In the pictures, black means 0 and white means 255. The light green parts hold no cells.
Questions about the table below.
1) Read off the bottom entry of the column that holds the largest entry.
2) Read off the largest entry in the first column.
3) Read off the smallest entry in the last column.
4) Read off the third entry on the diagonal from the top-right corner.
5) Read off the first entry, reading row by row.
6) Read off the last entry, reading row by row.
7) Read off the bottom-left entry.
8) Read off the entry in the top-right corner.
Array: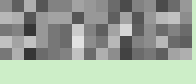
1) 193
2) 193
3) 95
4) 107
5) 141
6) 175
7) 119
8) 152

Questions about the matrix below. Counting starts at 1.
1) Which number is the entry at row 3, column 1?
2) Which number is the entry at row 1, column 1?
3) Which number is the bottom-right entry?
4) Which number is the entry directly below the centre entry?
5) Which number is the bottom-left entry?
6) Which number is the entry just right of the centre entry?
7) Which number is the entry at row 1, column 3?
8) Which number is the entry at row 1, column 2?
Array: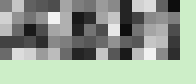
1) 188
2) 126
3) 45
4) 87
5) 106
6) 77
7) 97
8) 197

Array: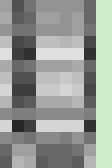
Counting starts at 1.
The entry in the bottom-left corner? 92
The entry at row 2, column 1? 169
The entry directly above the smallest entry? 127
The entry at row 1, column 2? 81
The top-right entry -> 103
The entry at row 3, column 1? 147
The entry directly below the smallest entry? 127
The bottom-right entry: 181
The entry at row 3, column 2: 115
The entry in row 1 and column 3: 115
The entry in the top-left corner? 159
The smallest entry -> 38

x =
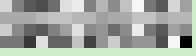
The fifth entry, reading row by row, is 109
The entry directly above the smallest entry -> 139
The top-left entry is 214
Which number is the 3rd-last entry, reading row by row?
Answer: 77
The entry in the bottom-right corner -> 2
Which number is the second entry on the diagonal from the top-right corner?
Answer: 182
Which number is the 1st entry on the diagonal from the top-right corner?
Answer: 159
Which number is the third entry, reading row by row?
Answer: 88
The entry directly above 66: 139
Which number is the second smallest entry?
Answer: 55
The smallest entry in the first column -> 118
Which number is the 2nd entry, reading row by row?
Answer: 128

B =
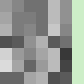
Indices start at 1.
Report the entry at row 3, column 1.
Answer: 177
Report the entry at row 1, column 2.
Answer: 134
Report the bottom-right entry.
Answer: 90
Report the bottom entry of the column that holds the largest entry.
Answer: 102
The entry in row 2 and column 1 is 165
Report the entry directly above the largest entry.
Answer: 210
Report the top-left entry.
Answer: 154
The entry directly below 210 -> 219
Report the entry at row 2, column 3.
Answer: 124

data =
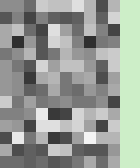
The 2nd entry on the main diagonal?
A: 129
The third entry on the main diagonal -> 108
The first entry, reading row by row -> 141
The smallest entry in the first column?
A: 77
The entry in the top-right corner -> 181
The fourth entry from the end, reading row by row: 119
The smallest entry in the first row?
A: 77
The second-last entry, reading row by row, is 108
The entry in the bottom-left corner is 108
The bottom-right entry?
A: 169
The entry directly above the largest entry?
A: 160
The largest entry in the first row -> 223
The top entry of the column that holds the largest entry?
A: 181
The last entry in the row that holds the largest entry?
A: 181
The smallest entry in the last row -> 86
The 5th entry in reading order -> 193
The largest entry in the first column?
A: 203
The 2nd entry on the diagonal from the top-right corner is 96
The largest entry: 244
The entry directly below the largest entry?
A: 86

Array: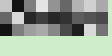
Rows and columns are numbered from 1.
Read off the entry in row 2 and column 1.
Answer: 103
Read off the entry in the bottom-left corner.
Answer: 18
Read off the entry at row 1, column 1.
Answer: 198
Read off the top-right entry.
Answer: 169
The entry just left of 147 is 229
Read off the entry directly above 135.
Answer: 39
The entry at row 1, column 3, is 126
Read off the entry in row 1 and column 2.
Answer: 18

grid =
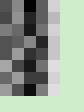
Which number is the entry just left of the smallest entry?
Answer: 135
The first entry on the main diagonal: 82
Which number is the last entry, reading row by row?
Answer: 222
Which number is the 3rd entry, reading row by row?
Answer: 1
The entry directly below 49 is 25
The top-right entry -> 210
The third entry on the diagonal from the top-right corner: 25
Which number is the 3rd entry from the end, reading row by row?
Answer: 13
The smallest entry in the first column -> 72
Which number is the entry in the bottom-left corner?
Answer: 155

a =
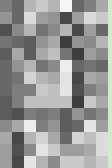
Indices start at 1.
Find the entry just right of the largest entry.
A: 104
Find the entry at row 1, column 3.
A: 180
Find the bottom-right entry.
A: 201
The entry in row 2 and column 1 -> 148
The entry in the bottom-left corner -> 157
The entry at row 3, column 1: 81
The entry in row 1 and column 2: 104
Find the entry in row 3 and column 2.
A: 138
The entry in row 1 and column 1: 126
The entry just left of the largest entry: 180
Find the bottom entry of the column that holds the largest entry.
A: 201
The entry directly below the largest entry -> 72
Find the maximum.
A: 246
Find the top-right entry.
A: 169

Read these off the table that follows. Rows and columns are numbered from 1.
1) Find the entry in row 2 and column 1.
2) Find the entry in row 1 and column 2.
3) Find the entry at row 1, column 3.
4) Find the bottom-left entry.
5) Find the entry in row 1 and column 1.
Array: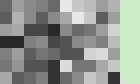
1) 93
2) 157
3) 138
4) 168
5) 105

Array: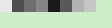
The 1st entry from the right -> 198
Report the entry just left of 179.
89
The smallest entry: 26

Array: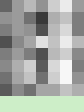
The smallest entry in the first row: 101
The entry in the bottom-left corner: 90
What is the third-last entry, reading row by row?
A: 165
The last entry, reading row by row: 174
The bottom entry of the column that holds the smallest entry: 165
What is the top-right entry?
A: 155
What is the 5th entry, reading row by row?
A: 206
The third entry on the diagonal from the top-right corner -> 185
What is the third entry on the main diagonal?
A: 146
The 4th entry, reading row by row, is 146
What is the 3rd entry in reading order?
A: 185
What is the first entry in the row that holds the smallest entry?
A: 146
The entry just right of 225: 194
